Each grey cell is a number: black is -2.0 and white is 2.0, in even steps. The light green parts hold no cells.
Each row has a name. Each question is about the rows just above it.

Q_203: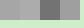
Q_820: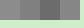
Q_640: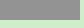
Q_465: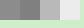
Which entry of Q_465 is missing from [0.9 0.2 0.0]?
[1.7]
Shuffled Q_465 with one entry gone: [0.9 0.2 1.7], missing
[0.0]
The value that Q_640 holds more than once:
[0.3]
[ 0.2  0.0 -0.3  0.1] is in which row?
Q_820
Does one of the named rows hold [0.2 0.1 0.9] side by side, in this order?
no

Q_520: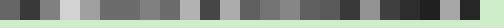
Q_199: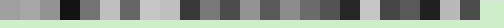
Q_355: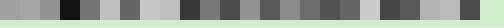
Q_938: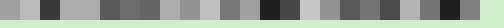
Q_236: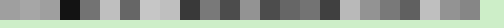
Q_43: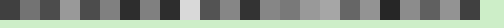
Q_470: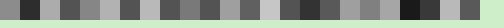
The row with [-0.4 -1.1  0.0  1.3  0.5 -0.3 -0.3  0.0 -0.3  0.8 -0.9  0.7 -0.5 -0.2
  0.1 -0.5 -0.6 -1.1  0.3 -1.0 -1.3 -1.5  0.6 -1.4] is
Q_520
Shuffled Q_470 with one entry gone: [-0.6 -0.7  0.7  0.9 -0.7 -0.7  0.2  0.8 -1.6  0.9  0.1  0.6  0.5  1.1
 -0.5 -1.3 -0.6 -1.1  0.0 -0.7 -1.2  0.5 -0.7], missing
[-0.1]
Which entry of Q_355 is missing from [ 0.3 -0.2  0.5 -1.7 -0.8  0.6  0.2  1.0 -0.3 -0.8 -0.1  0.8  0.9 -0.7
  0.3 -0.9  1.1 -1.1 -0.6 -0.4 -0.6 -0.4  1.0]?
[1.2]
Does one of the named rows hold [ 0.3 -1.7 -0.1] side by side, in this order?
no
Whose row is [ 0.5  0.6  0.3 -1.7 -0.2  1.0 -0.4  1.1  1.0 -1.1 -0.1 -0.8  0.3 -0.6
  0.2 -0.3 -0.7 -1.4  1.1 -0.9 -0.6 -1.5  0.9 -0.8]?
Q_199

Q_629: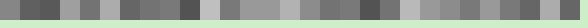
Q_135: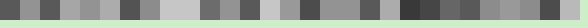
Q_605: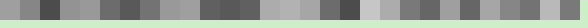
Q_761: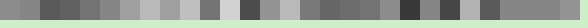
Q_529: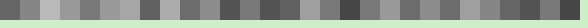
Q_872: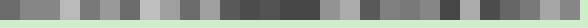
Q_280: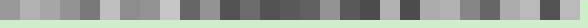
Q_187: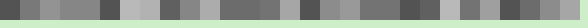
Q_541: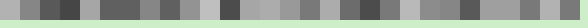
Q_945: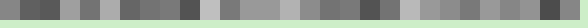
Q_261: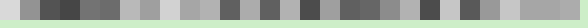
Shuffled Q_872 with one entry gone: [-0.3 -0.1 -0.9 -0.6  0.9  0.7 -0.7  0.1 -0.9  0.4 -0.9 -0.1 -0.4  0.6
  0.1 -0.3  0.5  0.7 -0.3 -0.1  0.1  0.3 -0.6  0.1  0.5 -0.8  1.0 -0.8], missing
[0.0]
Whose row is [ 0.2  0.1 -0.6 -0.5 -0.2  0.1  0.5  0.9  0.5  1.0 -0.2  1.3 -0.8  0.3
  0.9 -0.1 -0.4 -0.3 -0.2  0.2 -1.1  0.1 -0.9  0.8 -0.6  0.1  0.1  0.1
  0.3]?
Q_761
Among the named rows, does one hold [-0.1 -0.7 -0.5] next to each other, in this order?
yes
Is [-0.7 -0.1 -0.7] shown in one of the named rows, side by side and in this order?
yes

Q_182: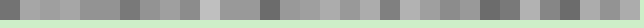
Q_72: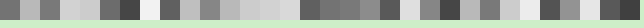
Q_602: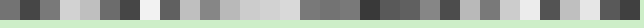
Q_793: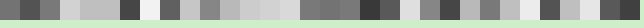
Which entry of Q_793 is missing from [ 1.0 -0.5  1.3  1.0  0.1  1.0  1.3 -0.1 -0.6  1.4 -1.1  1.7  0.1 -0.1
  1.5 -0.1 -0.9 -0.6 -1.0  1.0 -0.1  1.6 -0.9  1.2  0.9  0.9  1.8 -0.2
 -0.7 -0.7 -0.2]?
[1.1]
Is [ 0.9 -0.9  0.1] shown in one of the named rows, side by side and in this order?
no
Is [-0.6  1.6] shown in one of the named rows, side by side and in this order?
no
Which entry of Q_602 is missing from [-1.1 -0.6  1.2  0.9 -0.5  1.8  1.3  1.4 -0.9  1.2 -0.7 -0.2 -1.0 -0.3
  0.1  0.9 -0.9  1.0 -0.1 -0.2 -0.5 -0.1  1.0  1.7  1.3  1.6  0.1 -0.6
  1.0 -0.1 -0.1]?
[-0.8]

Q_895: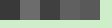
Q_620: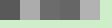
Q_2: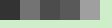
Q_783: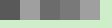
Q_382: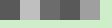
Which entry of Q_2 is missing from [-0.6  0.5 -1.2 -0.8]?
[-0.2]
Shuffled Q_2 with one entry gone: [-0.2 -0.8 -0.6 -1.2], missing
[0.5]
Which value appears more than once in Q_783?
[0.5]
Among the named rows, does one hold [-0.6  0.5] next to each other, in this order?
yes

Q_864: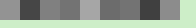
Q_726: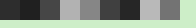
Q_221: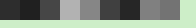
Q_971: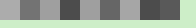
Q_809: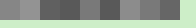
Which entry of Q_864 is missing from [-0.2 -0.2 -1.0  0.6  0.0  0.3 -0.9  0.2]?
[-0.3]
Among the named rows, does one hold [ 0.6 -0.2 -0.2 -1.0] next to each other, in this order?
no
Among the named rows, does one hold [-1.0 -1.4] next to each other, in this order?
yes

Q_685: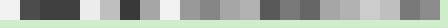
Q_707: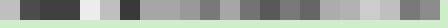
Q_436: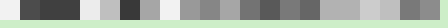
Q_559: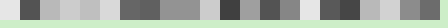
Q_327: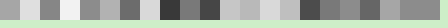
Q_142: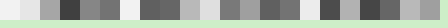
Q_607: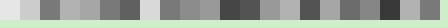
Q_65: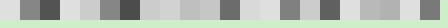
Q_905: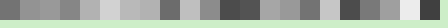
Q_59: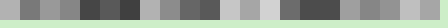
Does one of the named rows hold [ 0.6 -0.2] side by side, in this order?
yes
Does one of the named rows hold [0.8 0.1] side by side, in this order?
no
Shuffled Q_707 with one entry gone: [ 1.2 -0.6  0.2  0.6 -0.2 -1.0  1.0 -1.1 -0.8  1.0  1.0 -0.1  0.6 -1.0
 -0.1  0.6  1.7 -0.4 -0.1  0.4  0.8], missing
[0.7]
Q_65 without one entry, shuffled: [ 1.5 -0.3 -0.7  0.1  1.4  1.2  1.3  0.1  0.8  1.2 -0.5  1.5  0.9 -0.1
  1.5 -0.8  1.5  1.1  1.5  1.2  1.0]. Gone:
[0.0]

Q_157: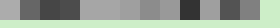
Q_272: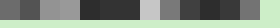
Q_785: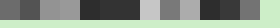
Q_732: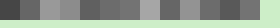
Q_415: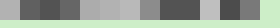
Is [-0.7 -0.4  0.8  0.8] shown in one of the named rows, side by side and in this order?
no
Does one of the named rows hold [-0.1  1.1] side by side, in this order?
no
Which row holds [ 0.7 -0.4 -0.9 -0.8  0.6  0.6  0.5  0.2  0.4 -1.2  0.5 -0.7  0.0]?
Q_157

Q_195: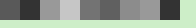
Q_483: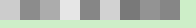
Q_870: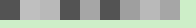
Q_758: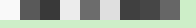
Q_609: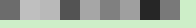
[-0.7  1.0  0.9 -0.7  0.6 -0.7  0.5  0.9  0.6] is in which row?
Q_870
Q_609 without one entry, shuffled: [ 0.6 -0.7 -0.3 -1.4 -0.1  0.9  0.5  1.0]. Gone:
[0.0]
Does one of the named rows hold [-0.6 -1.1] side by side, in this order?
yes
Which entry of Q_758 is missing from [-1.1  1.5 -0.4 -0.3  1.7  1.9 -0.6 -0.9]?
[-1.0]
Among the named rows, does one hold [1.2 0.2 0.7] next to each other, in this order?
yes

